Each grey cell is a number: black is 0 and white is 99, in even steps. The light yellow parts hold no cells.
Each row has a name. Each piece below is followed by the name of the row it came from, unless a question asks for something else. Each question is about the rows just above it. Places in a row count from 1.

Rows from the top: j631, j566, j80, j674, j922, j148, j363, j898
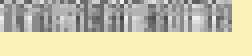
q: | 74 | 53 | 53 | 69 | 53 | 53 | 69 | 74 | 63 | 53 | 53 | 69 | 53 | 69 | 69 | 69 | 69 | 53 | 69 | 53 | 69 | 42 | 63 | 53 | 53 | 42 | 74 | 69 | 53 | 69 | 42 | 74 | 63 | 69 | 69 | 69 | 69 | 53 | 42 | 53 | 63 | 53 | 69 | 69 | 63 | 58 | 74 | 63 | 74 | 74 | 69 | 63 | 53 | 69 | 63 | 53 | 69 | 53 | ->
j674
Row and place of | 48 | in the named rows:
j631, 51
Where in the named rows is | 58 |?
j674, 46

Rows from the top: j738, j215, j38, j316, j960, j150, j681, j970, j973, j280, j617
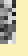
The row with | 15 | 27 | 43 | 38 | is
j970
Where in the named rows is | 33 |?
j973, 3
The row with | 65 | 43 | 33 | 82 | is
j973
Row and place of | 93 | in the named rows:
j617, 3
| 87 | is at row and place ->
j738, 3

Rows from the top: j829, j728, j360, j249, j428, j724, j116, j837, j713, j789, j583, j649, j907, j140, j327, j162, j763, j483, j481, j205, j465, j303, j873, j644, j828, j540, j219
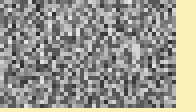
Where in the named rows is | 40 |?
j205, 6
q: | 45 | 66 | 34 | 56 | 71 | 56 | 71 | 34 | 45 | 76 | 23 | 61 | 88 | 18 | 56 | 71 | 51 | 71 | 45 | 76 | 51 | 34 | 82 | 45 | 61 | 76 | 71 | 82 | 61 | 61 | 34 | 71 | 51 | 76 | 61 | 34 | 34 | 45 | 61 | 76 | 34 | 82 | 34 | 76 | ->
j249
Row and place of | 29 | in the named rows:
j303, 6

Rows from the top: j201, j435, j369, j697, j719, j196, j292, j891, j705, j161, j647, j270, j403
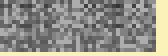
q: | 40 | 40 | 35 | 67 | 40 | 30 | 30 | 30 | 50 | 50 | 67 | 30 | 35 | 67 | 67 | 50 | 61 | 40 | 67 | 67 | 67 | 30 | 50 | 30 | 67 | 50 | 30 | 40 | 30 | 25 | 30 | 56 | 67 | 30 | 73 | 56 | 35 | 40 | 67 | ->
j292
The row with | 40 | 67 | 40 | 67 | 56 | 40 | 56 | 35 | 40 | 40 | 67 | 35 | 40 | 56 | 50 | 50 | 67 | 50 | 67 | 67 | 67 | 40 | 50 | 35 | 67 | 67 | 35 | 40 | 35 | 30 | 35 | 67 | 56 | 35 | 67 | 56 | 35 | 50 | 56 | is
j697
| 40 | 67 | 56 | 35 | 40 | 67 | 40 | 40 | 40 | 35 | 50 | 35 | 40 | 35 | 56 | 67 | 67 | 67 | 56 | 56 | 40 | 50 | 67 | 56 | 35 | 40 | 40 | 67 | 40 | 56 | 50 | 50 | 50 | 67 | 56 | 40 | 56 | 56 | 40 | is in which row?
j196
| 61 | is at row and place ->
j292, 17
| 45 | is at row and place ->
j161, 7

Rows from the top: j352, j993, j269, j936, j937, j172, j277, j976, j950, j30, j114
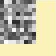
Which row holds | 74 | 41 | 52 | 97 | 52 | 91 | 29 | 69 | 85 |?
j976
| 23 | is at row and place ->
j352, 1
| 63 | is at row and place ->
j269, 7
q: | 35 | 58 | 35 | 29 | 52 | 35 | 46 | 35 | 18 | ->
j950
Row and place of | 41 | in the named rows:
j976, 2

